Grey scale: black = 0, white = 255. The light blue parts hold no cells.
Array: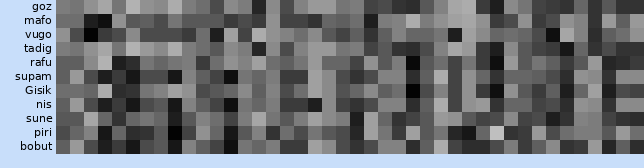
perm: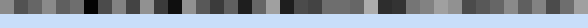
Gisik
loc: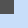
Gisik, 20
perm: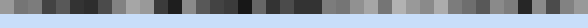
tadig
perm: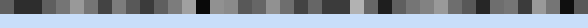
rafu

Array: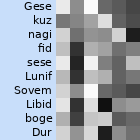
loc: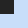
sese, 1
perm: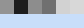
Dur
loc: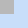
Lunif, 0

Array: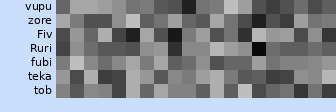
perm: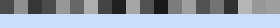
Fiv
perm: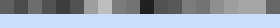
vupu
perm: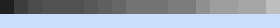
zore

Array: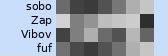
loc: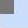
sobo, 4
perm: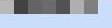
Vibov

